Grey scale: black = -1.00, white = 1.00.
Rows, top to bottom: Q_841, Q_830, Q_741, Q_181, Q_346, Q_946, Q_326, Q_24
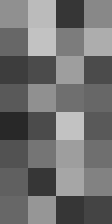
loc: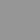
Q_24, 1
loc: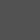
Q_946, 0
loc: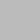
Q_841, 1
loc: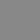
Q_841, 3
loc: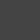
Q_24, 3
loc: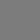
Q_830, 2

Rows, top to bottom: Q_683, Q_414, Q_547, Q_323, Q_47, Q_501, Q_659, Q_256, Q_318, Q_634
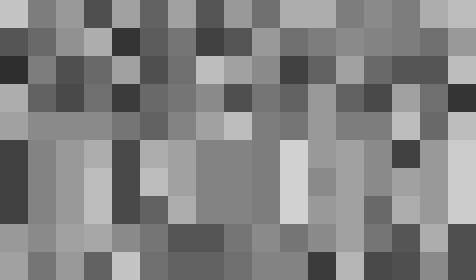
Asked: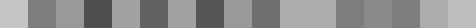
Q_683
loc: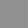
Q_414, 2
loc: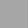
Q_318, 3
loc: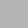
Q_634, 12
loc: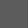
Q_414, 5

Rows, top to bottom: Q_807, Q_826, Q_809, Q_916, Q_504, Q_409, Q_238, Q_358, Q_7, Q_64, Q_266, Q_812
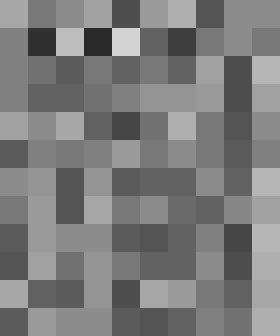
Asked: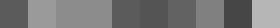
Q_7
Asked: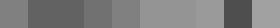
Q_916
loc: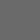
Q_358, 6
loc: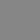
Q_358, 8

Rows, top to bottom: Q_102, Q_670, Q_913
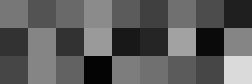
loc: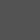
Q_102, 1
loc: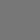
Q_102, 0
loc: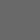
Q_102, 2
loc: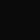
Q_670, 7
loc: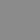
Q_102, 3
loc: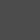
Q_102, 7

